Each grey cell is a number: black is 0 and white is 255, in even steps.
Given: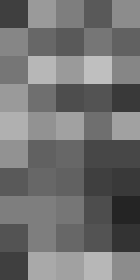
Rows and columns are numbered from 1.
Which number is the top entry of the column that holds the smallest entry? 140
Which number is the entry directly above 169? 126
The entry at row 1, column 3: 126
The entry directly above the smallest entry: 57
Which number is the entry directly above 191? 118
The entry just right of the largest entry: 134
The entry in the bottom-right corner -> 140
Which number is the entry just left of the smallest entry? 77
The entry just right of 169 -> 161
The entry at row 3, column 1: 118
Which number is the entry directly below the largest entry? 83
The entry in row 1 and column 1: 63
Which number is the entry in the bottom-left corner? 63
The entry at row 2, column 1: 134
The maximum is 191

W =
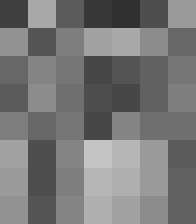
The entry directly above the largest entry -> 71
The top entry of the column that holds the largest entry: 55
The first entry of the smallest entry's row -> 63
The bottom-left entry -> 146
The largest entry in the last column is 154
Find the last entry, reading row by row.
97
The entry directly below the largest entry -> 182
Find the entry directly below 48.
168
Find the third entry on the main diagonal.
118
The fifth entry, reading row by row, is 48
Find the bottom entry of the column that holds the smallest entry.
162
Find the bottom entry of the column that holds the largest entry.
175
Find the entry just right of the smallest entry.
78
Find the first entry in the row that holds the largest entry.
162
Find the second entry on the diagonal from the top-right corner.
140

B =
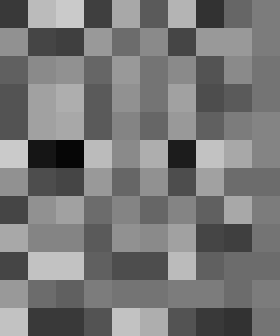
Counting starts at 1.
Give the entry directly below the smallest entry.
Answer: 69
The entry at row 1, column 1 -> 57
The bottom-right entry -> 116
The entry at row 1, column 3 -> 202
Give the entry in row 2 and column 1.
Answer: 145
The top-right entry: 124
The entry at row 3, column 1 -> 96
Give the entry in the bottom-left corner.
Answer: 194
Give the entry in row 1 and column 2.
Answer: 187
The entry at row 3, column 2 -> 138
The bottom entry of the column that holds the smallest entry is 57
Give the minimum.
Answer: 6

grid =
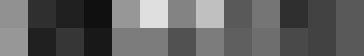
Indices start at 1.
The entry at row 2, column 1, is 151
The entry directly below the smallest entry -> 24
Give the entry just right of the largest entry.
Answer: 131
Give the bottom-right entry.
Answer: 89
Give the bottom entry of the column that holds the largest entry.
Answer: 124
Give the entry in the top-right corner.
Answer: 89
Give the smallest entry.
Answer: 16
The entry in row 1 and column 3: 32

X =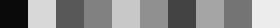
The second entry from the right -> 116
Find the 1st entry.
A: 10
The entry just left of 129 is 88

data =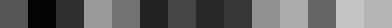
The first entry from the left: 86
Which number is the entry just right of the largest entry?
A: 180
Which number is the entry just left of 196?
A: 101
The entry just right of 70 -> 40

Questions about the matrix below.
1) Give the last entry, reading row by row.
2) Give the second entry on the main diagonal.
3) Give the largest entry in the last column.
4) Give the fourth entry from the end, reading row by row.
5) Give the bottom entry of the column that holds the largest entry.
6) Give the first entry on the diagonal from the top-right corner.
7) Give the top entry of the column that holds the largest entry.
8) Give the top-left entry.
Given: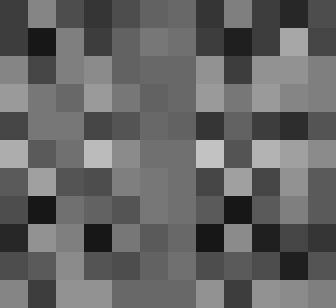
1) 127
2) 23
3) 139
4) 61
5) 146
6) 77
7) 53
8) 61

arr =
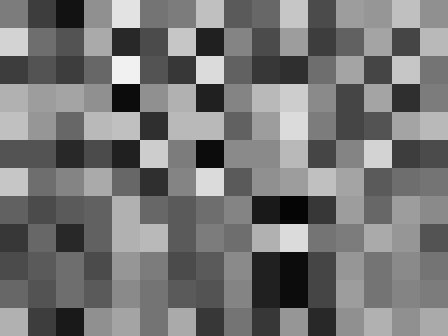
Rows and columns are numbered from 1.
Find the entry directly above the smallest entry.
157
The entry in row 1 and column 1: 124
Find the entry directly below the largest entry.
12
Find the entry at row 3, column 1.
61
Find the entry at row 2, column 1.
211
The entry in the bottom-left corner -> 177
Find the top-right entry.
144
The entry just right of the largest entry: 83
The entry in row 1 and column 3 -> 18
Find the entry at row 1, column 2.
61
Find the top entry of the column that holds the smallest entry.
198
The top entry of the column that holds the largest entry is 227
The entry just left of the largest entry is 103
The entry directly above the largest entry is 40
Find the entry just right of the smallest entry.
55
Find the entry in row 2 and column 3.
83
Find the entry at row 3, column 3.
61
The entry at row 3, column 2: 83
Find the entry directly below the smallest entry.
219
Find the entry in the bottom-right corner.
170

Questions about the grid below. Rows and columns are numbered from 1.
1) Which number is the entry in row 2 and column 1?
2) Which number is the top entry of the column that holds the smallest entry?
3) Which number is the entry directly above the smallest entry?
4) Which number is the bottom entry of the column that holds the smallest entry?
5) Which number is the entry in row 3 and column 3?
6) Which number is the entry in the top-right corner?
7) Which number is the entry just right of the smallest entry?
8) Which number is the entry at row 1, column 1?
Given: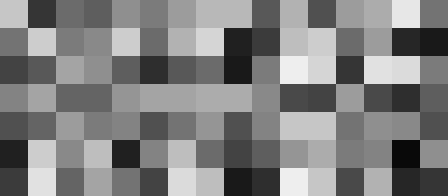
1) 115
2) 231
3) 137
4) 38
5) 164
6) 115
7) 143
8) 198

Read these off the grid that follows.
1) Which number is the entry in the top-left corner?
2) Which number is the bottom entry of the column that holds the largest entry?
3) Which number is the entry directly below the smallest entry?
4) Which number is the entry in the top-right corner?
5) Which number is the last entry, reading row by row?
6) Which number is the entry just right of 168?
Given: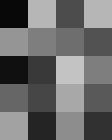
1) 8
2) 141
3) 149
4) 182
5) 49
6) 89

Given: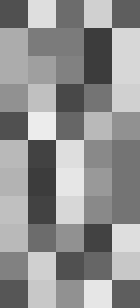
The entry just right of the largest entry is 102
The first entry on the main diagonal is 80
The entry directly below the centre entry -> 230
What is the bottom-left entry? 86
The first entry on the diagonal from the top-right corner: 94
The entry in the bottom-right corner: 94
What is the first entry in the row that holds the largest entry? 80
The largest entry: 236
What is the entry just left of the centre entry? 66
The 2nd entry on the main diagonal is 123
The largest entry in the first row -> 222
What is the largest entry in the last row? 230
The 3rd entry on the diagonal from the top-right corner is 129
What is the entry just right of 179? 60
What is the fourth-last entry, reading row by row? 200

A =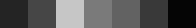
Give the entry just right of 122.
98
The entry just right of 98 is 57
